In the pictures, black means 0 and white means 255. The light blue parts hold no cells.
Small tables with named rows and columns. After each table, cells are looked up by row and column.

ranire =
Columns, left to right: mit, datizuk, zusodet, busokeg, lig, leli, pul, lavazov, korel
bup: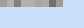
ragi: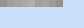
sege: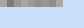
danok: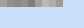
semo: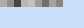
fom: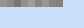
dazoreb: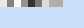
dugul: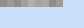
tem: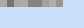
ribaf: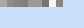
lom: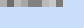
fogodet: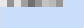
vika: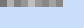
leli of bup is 167
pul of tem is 161
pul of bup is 172
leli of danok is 160
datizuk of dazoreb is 130
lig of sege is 154
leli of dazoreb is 119
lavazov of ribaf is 245
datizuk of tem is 116
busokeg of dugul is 159
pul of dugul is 169
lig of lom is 130
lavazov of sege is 142
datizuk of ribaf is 141
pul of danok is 186
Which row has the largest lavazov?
ribaf

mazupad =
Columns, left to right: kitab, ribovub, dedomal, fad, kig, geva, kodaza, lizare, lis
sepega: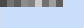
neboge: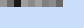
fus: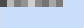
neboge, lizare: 140
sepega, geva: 203
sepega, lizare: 158
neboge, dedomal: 25
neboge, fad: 158
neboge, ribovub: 109
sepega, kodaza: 113
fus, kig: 207
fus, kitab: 76
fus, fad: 147
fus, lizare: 166
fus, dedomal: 125
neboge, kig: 139
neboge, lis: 105
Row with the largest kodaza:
neboge

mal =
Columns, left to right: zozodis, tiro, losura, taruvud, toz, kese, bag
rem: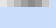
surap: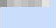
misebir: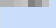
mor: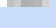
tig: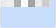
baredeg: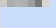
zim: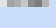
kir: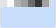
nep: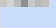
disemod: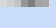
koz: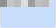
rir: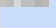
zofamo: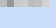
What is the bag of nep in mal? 192
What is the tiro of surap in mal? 186
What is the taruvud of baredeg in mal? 176
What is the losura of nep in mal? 187
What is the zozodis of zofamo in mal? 188
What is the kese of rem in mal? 154
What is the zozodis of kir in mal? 227
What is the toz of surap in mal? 182
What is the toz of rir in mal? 190
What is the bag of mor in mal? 211
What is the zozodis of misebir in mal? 178
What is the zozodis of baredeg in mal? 202
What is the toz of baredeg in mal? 158
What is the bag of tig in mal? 205
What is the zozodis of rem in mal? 229
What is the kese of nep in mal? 184
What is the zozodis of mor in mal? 251
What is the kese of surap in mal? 190
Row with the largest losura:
rir

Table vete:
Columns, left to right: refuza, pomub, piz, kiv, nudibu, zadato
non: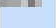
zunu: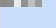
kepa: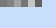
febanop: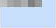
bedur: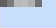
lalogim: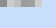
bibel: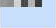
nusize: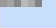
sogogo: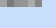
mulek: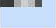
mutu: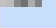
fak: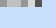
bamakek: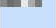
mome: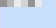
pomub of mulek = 55
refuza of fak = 152
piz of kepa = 163
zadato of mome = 234
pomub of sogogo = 123
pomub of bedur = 122
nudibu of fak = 216
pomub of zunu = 142
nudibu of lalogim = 159
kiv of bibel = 75
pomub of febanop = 166
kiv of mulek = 205
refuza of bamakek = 137
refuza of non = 155
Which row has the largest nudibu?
fak

